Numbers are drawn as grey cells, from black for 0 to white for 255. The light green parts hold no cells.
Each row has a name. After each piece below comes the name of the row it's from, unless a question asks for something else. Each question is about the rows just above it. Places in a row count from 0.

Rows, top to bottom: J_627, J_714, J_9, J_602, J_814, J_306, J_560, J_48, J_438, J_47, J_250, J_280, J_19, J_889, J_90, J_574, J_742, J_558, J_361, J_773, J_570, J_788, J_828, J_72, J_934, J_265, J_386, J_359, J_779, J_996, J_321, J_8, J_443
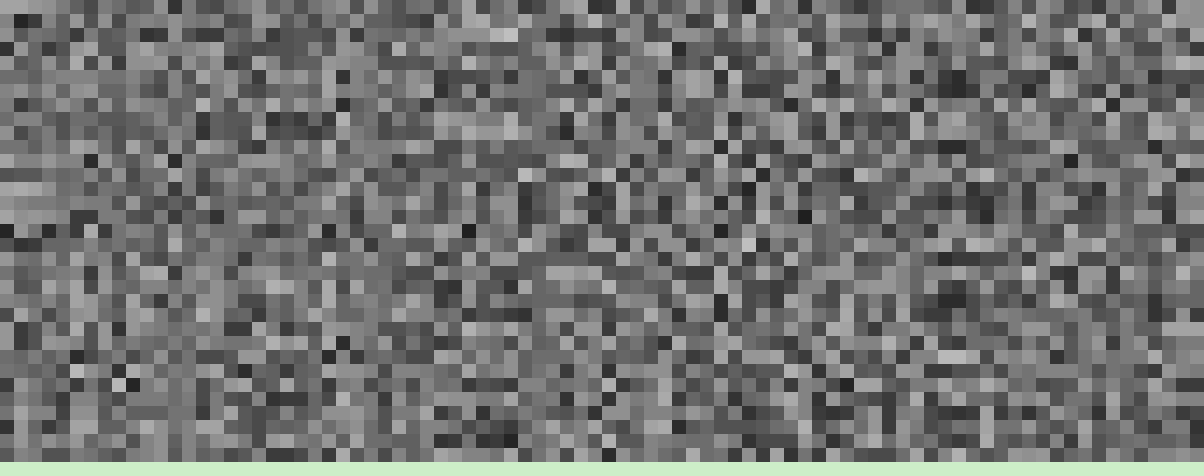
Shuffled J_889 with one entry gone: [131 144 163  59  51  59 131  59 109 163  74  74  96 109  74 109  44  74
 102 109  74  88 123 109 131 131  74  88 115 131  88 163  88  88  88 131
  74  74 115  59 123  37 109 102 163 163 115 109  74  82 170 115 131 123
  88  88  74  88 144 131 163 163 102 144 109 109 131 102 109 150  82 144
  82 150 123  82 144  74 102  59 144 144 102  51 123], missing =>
[66]
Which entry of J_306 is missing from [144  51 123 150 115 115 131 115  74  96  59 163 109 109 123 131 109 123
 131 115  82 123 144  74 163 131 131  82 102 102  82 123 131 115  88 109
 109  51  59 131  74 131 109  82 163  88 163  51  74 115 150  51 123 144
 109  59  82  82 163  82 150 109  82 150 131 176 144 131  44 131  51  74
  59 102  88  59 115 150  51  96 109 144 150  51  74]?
[157]
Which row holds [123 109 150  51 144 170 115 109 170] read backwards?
J_48
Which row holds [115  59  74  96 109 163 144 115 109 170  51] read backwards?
J_934
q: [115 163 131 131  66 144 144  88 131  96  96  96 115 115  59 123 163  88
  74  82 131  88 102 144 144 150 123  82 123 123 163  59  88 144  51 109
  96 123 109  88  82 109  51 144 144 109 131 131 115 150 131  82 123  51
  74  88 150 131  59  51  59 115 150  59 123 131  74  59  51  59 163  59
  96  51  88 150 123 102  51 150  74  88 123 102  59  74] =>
J_996
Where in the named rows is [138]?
J_90, 40

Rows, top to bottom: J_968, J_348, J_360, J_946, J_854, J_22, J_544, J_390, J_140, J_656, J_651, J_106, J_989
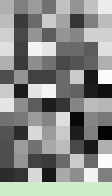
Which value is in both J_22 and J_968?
[148]
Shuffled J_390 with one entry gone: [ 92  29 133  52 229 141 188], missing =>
[182]
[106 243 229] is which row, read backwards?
J_544

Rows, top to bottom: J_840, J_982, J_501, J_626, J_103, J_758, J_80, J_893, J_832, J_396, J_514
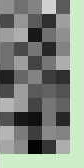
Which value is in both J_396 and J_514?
[138]
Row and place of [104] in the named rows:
J_758, 1
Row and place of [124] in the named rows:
J_396, 1
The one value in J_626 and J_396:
[130]
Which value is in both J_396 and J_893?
[181]
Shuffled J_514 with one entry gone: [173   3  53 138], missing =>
[166]
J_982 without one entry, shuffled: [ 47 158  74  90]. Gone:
[150]

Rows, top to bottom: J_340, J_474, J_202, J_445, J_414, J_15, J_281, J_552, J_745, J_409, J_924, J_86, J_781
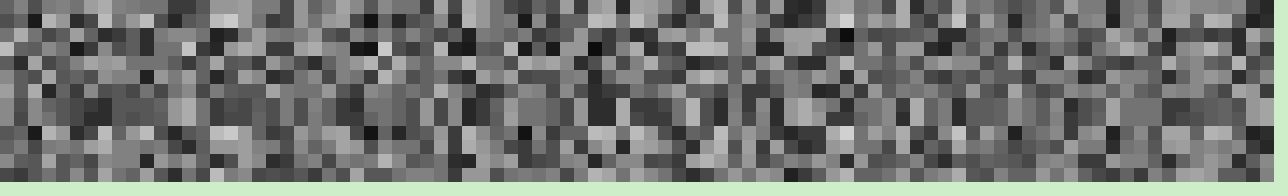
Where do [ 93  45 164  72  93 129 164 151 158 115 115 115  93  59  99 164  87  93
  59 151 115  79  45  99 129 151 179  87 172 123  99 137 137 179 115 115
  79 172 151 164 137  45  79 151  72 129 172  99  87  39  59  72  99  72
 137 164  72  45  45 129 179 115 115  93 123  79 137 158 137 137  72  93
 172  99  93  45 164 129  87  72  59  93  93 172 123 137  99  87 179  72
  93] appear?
J_414
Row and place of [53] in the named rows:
J_474, 39
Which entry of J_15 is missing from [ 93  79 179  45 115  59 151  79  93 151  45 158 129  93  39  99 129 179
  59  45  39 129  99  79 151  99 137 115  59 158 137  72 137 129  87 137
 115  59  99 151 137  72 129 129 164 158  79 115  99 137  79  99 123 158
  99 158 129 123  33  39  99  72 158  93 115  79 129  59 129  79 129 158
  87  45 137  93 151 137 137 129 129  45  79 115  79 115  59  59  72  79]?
[144]
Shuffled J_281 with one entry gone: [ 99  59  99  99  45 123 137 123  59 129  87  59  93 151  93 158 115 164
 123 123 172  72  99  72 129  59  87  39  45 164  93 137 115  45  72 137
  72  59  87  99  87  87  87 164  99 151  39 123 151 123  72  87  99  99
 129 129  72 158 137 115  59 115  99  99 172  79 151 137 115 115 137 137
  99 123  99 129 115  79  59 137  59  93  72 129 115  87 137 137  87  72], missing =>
[66]
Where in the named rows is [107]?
J_202, 66

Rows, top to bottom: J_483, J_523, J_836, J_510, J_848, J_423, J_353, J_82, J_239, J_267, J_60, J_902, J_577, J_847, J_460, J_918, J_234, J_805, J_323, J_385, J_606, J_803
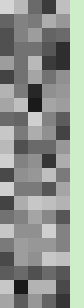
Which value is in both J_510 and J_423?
[114]
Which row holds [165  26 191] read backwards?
J_82
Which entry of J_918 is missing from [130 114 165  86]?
[136]
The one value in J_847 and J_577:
[122]
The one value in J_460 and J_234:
[199]

